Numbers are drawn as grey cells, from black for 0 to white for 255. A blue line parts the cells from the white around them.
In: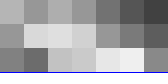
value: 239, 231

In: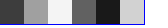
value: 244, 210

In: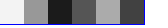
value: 243, 171

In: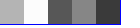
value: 252, 180

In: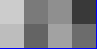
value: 204, 189

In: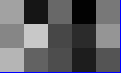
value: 200, 181

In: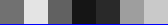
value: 228, 201

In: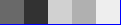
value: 238, 209

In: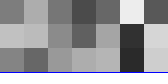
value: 237, 214
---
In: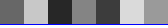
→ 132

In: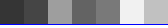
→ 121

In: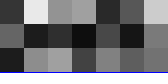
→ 94

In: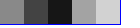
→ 137

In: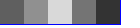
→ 116

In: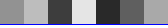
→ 146

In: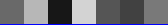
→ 105
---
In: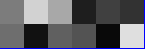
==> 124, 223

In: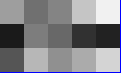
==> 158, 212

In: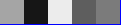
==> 165, 123

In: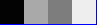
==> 3, 238

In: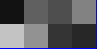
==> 18, 39

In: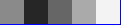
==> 138, 243

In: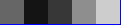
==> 102, 205

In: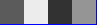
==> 91, 149

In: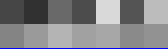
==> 70, 146

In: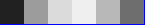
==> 33, 110
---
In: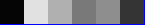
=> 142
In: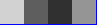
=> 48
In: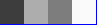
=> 125
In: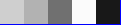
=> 251
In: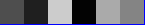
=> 170
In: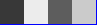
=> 93
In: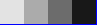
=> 108
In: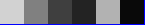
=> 178
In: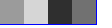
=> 47
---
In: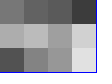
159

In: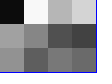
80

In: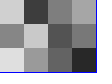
83

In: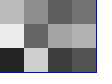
164

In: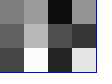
78

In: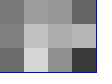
174
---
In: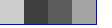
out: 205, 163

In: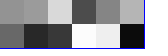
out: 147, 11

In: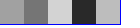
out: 161, 189

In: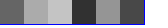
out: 101, 72

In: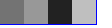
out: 115, 191

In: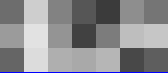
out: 109, 94
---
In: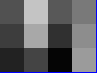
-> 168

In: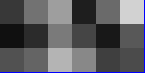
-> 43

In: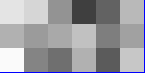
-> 155

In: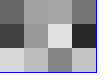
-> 153

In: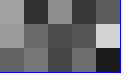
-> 105

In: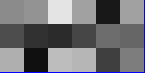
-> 49

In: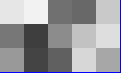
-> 62

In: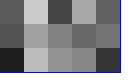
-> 162
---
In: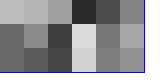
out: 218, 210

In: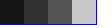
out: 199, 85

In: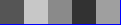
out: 199, 159

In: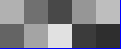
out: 225, 190

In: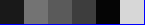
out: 215, 115

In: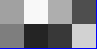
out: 248, 210
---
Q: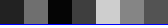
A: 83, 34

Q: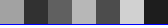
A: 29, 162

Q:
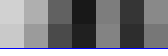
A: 137, 201

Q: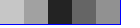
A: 145, 198

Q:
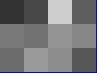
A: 94, 108

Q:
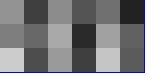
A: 34, 204

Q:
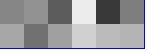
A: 126, 167

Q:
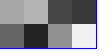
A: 56, 101
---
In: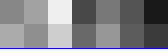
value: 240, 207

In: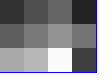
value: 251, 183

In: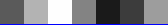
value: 254, 179

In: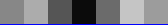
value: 197, 172

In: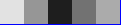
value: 226, 171

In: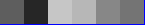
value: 198, 183

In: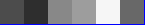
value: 246, 157
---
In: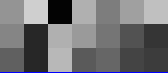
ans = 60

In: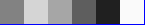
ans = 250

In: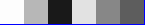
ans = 93

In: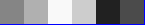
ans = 75

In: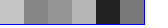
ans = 121

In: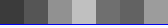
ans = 157
